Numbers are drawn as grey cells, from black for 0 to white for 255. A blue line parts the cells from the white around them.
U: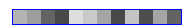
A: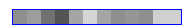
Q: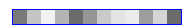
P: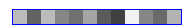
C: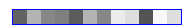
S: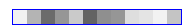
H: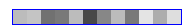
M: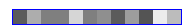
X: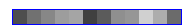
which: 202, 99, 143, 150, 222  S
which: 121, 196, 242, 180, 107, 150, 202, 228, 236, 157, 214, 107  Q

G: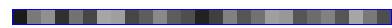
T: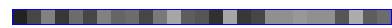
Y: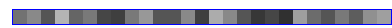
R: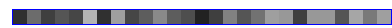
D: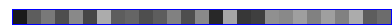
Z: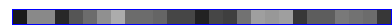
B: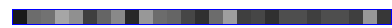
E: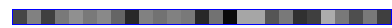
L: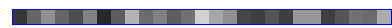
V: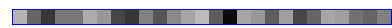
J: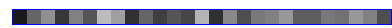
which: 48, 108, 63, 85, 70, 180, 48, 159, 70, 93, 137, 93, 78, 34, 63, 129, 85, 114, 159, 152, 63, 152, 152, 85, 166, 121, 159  R
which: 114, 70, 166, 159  G
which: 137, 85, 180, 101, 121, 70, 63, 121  Y
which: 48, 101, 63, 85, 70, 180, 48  J
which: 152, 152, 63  L
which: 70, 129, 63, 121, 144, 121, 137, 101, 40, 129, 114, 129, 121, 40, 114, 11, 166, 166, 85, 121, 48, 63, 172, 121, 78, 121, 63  E
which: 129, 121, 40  E

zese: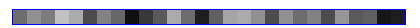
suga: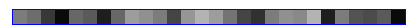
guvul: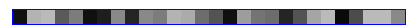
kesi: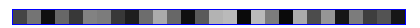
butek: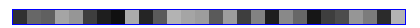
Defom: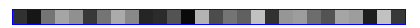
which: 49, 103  butek
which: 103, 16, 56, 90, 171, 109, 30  zese
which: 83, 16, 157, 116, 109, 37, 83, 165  guvul
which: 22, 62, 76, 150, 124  butek
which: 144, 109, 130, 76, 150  zese
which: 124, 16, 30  guvul

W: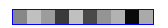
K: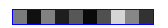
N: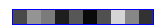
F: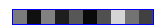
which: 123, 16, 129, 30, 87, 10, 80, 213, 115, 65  F
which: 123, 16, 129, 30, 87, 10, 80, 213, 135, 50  K
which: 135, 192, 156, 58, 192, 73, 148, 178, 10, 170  W
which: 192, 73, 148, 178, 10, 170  W

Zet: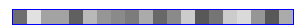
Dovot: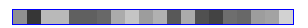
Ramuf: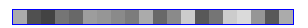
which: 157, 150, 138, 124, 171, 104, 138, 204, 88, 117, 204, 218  Ramuf
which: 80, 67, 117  Ramuf
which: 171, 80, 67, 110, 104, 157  Dovot
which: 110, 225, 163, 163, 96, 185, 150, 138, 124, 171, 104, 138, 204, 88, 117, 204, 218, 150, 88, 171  Zet
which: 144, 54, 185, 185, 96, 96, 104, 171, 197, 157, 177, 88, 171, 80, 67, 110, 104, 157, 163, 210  Dovot
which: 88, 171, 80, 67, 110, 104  Dovot

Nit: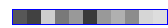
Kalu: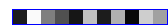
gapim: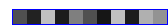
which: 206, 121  Nit
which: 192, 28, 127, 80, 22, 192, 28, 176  gapim
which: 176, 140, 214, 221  Nit
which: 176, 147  gapim
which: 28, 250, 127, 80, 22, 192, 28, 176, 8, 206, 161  Kalu

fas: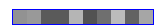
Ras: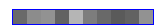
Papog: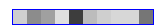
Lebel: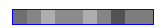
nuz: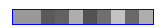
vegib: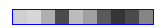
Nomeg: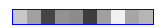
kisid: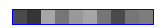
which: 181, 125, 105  Ras
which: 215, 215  Papog
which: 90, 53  vegib
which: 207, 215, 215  Papog
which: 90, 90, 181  fas
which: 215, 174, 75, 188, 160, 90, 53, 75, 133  vegib
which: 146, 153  fas

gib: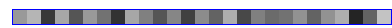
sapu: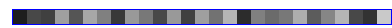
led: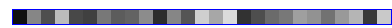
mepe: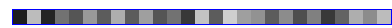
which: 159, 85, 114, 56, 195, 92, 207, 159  mepe
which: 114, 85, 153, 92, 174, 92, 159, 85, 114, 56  mepe
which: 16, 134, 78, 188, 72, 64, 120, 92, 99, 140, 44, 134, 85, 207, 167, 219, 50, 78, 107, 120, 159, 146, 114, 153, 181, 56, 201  led
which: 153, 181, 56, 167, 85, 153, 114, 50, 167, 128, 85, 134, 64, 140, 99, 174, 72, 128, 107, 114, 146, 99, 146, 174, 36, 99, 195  gib

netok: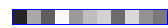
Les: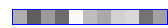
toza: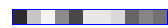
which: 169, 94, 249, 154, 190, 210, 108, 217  netok
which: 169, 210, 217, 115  Les
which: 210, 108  netok
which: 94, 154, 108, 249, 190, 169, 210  Les
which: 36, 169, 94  netok
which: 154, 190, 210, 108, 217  netok

